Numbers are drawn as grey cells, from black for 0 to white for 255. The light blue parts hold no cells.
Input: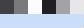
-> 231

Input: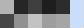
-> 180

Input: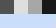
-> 167

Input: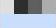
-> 172

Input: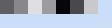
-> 201

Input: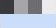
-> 166
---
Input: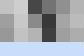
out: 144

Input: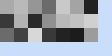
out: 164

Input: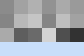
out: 170

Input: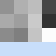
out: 189

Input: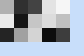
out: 227

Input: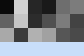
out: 110

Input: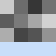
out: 54

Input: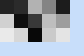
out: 132

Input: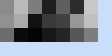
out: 44
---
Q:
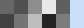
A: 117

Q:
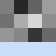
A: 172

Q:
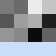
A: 157

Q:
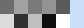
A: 49

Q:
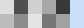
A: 140

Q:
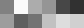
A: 95

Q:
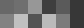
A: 192

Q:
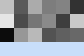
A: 75

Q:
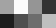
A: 79
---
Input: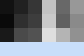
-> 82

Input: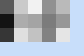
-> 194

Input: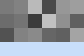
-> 138

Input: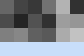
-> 96

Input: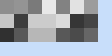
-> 183

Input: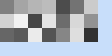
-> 235

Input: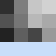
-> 69

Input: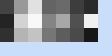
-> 195

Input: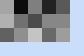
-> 196
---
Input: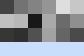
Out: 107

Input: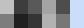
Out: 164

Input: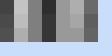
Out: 166

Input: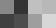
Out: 192

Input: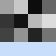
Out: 186

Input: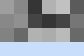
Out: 68

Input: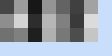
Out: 58

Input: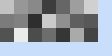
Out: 95

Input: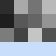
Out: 101

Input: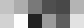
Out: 72
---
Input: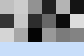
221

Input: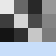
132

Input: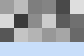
112

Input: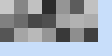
172

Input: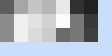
56

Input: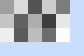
231

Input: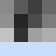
124
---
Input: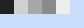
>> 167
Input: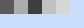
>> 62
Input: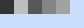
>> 87
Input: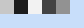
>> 242
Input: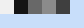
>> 104
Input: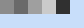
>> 159
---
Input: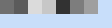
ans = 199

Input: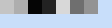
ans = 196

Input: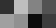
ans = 160

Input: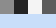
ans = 140

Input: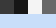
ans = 104

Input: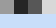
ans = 155

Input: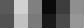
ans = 193

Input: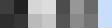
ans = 214

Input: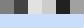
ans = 204
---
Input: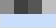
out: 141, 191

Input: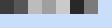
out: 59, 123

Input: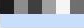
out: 29, 111

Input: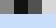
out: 135, 215

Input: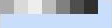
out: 171, 47

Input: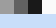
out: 157, 250

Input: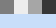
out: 125, 54

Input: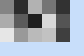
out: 132, 63
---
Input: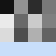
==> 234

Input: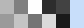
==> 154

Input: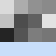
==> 193

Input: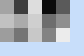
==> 193

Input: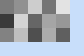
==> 58

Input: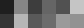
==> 53

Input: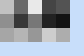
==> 143
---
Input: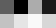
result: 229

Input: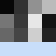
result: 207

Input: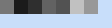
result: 152

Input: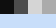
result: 171

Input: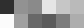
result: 229

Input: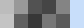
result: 188

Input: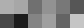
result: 175
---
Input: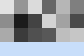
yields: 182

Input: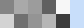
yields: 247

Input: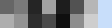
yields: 29

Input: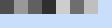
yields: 205

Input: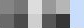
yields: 182

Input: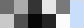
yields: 121
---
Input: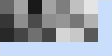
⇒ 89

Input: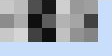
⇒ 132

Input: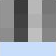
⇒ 133

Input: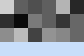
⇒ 103

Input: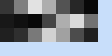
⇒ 32

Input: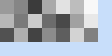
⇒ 128
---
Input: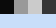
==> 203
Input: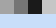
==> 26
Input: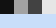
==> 66
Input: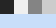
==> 132
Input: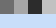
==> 44
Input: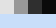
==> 47
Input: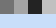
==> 35
